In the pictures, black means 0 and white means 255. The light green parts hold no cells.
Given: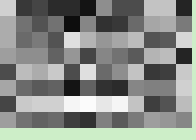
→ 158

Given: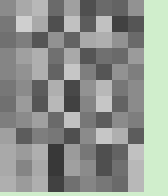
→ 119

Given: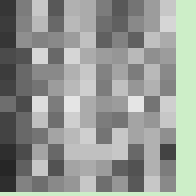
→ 88

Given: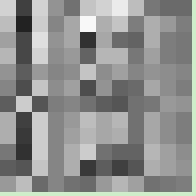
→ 113

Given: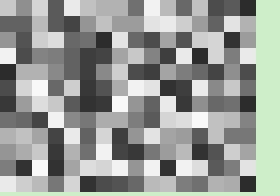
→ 178
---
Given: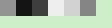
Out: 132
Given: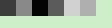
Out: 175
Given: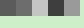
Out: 155
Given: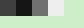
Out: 238
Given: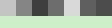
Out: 76
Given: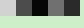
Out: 42
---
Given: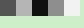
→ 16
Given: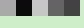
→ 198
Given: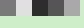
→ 45
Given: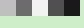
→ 242
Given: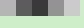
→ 57
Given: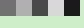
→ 73
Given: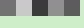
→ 59
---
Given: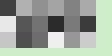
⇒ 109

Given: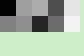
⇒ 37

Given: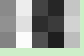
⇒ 80

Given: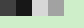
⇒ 215

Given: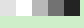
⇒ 184

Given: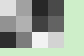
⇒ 242

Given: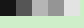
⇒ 181

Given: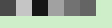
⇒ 22

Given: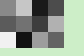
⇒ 157

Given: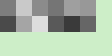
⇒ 221
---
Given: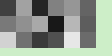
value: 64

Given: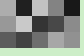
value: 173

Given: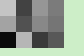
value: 196

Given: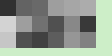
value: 49

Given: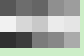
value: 87

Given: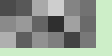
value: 75

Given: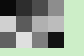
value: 10

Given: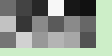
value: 109
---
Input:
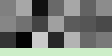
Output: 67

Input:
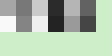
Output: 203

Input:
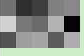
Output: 106

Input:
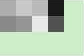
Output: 186

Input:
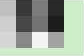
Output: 115

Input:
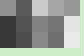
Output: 131

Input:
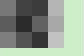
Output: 99

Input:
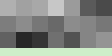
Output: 119
